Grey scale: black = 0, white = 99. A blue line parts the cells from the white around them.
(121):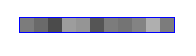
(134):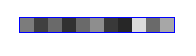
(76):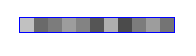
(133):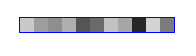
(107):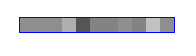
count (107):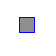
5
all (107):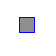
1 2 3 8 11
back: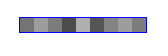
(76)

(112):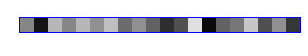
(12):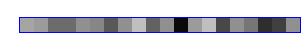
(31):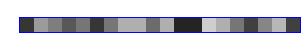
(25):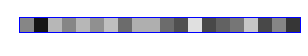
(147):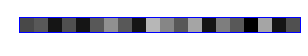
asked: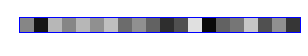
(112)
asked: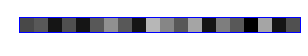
(147)
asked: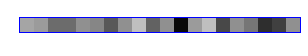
(12)
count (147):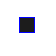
0
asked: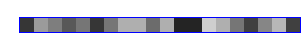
(31)
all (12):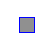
5 8 11 16 20
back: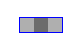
(31)

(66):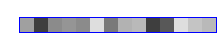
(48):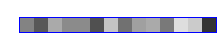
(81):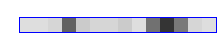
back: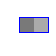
(48)
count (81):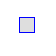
4
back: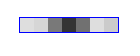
(81)
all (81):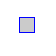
5 8

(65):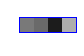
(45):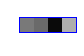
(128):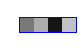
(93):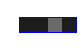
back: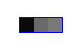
(45)
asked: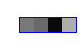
(45)
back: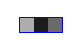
(65)
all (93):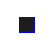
1 2 4
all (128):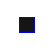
3
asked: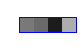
(65)

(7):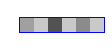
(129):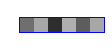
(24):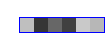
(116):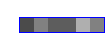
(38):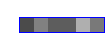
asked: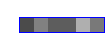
(38)
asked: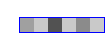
(7)
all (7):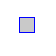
2 4 6
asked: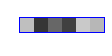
(24)

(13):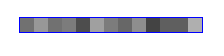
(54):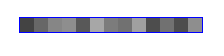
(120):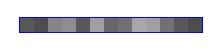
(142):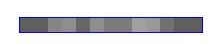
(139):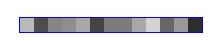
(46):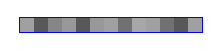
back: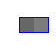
(13)
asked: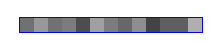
(13)
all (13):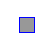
2
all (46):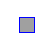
1 7 10 13

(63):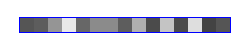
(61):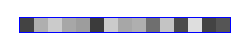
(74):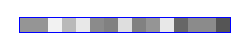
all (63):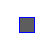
2 8
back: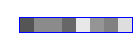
(74)

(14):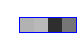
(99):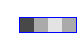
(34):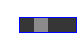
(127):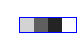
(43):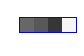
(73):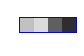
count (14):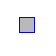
1
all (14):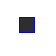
3
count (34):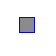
1
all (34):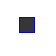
1 3 4
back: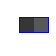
(43)
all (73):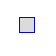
2
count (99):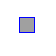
0

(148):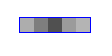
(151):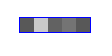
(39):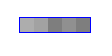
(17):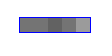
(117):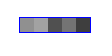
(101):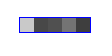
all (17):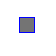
1 2 4
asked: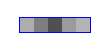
(148)

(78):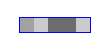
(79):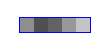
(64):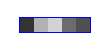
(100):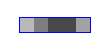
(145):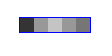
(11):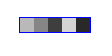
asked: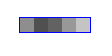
(79)
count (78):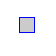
2
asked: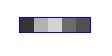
(64)

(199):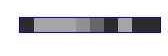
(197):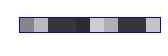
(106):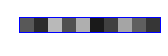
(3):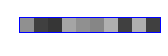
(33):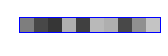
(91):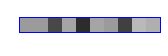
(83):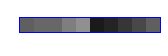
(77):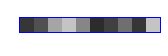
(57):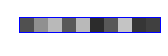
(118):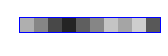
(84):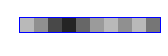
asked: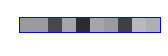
(91)
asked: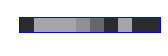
(199)
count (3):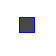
0
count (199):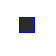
4
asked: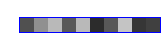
(57)
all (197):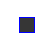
3 4 8 9
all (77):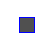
2

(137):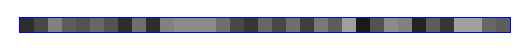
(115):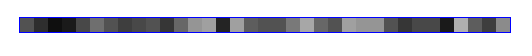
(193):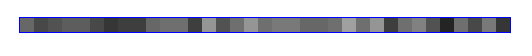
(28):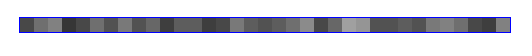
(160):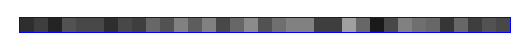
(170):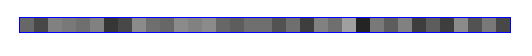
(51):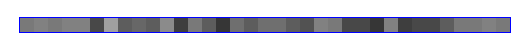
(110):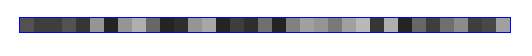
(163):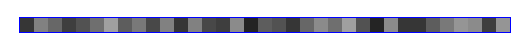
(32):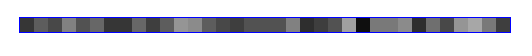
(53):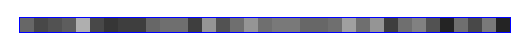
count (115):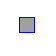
3
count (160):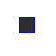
2
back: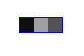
(32)
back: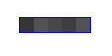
(115)
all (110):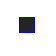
7 11 15 19 28
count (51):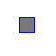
7
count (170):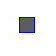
3

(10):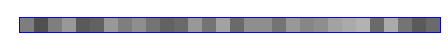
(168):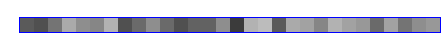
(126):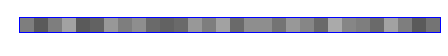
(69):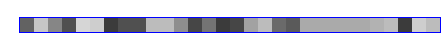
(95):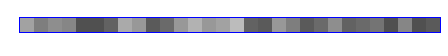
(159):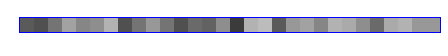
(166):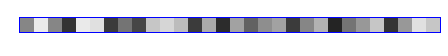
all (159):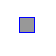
10 20 29 30
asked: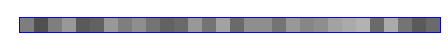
(10)
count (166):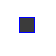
3
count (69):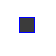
3
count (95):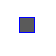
4
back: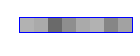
(159)
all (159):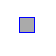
24 27

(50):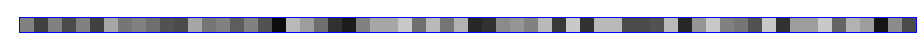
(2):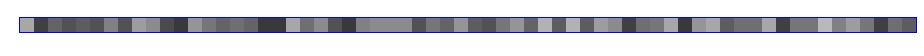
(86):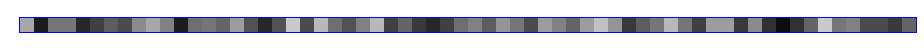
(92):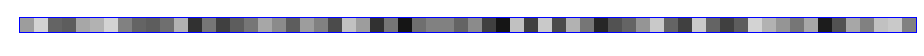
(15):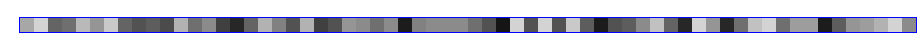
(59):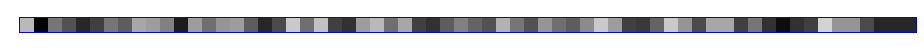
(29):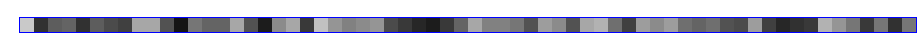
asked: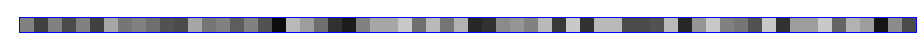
(50)
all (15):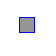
6 24 50 60
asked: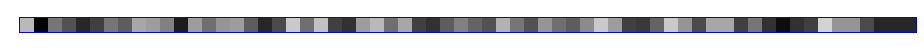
(59)

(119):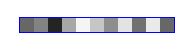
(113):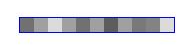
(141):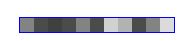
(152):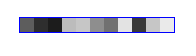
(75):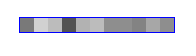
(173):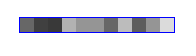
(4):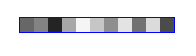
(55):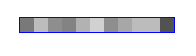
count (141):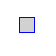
1
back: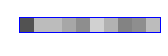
(55)
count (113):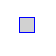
0
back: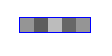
(173)
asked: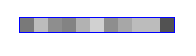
(55)

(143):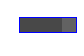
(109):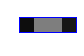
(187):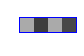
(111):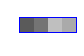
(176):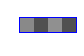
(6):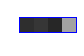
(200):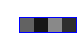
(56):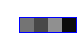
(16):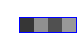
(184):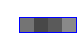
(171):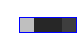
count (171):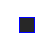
2
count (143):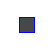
3
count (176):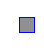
1
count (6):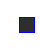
1
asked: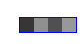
(16)
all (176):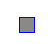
1
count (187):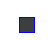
1

